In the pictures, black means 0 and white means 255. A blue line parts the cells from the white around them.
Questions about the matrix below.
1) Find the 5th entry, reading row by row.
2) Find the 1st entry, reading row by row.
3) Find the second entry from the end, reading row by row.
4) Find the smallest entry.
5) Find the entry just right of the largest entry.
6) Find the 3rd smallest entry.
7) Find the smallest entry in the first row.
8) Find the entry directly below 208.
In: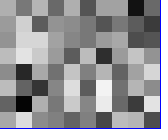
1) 175
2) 175
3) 181
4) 4
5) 113
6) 39
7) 18
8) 214

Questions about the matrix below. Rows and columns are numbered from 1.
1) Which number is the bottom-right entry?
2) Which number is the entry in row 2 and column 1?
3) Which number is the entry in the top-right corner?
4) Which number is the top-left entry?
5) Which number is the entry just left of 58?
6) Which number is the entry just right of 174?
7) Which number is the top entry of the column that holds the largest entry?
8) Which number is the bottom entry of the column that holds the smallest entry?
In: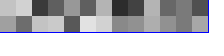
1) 167
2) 160
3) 80
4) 195
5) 210
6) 145
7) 95
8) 137

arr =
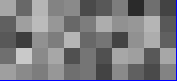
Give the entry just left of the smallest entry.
125
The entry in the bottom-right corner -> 131
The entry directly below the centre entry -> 117
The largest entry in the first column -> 167
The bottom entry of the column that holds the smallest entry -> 96
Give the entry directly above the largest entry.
61
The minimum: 42
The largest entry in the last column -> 167
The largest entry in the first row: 181
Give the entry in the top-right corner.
67
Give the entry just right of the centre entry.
117
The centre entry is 104
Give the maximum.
201
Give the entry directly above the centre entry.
125
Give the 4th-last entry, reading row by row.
138
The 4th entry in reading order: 131

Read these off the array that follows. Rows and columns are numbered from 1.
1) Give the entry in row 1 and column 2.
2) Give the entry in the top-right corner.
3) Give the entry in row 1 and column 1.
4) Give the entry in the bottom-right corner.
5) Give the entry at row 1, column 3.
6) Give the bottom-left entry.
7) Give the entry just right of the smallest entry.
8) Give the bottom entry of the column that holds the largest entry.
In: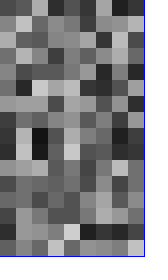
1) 89
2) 54
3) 75
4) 193
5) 173
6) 96
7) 82
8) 104

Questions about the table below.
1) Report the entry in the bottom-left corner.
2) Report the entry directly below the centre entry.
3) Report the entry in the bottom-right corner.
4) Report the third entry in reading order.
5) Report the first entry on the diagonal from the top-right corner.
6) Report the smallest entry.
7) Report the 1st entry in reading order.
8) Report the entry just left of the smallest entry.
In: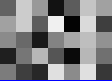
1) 124
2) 85
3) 55
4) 153
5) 161
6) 3
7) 98
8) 240

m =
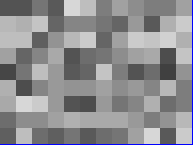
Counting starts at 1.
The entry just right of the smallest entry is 147
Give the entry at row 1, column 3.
117
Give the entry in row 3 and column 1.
190
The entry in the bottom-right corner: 203
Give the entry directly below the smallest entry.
184
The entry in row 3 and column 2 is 190
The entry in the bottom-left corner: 95
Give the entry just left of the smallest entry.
109
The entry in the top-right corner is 161
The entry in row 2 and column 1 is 184
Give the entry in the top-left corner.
83
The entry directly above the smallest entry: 77
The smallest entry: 64
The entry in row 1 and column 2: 83
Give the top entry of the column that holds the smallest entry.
125
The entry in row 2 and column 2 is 176
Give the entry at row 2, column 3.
196
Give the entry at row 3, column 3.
95

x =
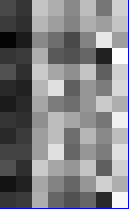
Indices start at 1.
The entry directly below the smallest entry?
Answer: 53
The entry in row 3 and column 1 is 4
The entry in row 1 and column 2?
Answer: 53
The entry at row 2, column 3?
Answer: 182
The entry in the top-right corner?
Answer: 208
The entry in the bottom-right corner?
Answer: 247
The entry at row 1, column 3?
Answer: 196
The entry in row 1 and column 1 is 73
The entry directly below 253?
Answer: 208
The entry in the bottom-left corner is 53
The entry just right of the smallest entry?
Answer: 27
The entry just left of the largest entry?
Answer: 33
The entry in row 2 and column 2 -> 47
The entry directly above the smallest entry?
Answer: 59
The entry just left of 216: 124

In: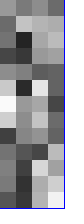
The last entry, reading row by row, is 242
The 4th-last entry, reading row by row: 85
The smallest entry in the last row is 56
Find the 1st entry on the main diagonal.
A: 153
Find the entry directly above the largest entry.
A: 201
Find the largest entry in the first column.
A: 250
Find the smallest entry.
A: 36
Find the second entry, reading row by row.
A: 122
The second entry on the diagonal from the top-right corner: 180
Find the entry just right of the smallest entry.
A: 167
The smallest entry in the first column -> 64
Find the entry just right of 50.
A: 173
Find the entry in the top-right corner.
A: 107

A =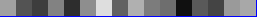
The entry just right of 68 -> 154
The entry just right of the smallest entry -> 89
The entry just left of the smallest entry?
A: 110
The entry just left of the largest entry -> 142
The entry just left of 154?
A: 68

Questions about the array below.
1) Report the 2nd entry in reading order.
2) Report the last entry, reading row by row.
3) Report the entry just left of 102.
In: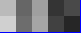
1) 102
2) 38
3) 186
